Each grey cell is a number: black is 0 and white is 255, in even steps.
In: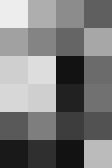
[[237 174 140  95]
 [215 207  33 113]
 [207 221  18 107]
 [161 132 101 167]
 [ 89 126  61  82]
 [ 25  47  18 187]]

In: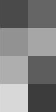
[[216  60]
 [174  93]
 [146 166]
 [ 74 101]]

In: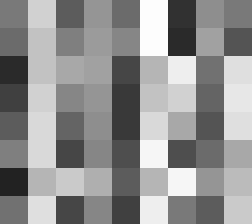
[[127 217  70 134  78 246  78 107 168]
 [121 209  92 149 107 253  49 142 121]
 [113 223  70 134  64 238 121  92 202]
 [107 194 127 155 134 253  42 161  84]
 [ 92 217 100 142  57 217 168  84 223]
 [ 64 209 134 149  57 194 209 100 231]
 [ 42 194 168 161  70 181 238 113 223]
 [ 34 181 202 175  92 181 246 149 187]]

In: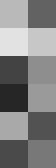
[[226 199]
 [185  98]
 [169  82]
 [ 74 120]
 [ 67 142]
 [ 38 154]]

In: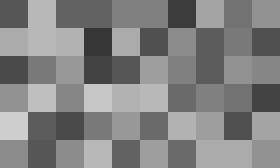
[[206  92  74 121 152 106 178 158  80 164]
 [171 184 178  54 171  80 140  92 121  80]
 [146 191 134 198 178 184 106 128 114  67]
 [140  86 140 184  98 158 106 171 171 146]
 [ 86 184  98  98 128 128  60 164 114 146]
 [ 74 121 152  67  86 158 128  92 146 134]]

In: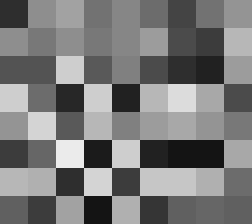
[[206 108  39 206  33 183 220 168  75]
 [183 176  46 212  60 198 198 176 108]
 [148 212  89 183 128 156 168 148 120]
 [142 120 142 120 134 156  75  60 183]
 [ 96  60 162  20 176  53  96 102  96]
 [ 83  83 206  89 128  75  46  33 156]
 [ 60 102 235  27 206  33  20  20 168]
 [ 46 142 162 114 134 108  68 114 148]]

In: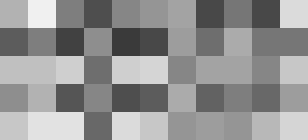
[[199 226 226 104 219 199 149 157 149 184 213]
 [192 192 207 110 207 213 134 163 163 134 199]
 [178 240 126  78 134 149 163  72 118  72 219]
 [142 178  85 134  78  92 171  98 126 104 157]
 [ 92 126  65 142  58  72 157 110 171 118 118]]

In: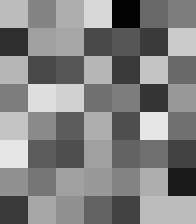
[[230  92  78 160  99 112  66]
 [196 138  92 174  78 230 112]
 [188 132 174 215   3 105 125]
 [182  72  86 182  58 196 105]
 [145 118 160 153 132 174  26]
 [125 223 209 112 125  52 153]
 [ 58 167 145  99  66 188 188]
 [ 46 160 167  72  86  58 202]]

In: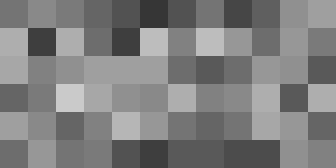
[[174  62 174 109  62 189 129 189 151 109 151 122]
 [167 129 144 159 159 159 109  89 109 151 144  89]
 [159 137 101 129 182 151 116 101 116 167 151 101]
 [116 137 122 101  82  54  82 116  70  95 144 159]
 [109 151 116 122  82  62  89  89  76  76 144 129]
 [101 122 202 167 144 137 174 129 137 174  89 174]]
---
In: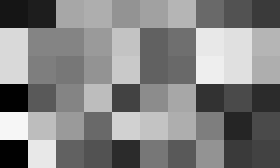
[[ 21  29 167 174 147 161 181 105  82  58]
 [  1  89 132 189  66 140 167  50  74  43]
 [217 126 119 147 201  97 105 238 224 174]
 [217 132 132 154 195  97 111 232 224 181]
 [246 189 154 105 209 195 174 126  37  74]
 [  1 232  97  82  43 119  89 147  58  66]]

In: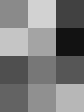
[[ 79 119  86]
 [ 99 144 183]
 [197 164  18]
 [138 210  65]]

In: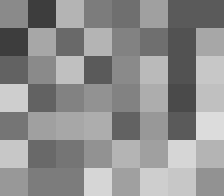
[[138  61 180 124 111 160  90  90]
 [206  98 130 146 130 173  74 192]
 [199 105 117 146 180 160 214 180]
 [152 124 124 214 160 206 199 146]
 [ 98 138 192  90 138 186  82 199]
 [117 160 167 173  98 152  90 220]
 [ 61 167 105 180 130 111  82 167]]

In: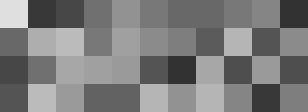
[[223  56  71 112 146 120 104 104 120 133  50]
 [ 71 112 167 160 154  84  50 167  78 154  78]
 [104 174 187 120 160 139 126  91 181  84 139]
 [ 84 187 154  98  98 181 146 181 133  56 126]]

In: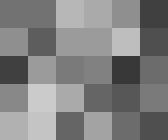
[[143  93 155 155 190  79]
 [114 114 183 170 143  64]
 [ 64 155 122 129  56 108]
 [177 196 101 163 108  79]
 [136 203 170 101  87 122]]

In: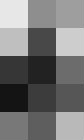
[[ 54  34 108]
 [ 20  60  86]
 [191  72 205]
 [120  94 185]
 [231 142 158]]

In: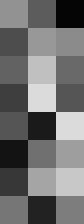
[[ 85  26 219]
 [118  34 125]
 [146  92   5]
 [ 19 112 158]
 [ 77 152 139]
 [ 55 165 200]
 [ 98 192 105]
 [ 62 219  85]]
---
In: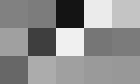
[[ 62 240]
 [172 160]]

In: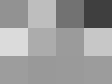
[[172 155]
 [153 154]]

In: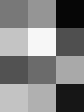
[[247  79]
 [107 169]]

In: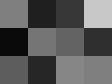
[[117  99]
 [ 38 134]]

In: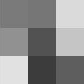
[[ 82 197]
 [ 60  94]]

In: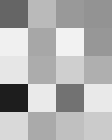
[[167 242]
 [172 207]]

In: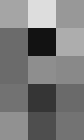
[[ 18 173]
 [142 137]]
